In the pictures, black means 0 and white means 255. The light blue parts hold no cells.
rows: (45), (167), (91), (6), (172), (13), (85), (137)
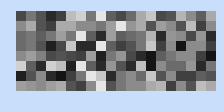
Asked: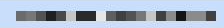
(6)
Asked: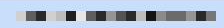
(13)
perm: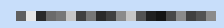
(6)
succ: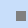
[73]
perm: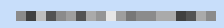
(167)
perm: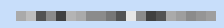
(137)

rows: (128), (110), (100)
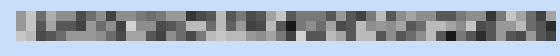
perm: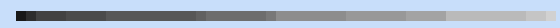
(110)
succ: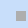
[141]
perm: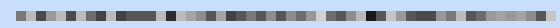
(100)
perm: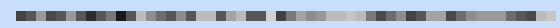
(100)
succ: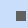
[152]
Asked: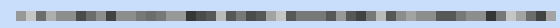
(128)
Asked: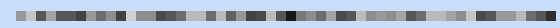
(110)

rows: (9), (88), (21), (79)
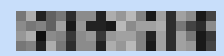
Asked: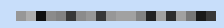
(21)
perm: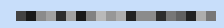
(9)

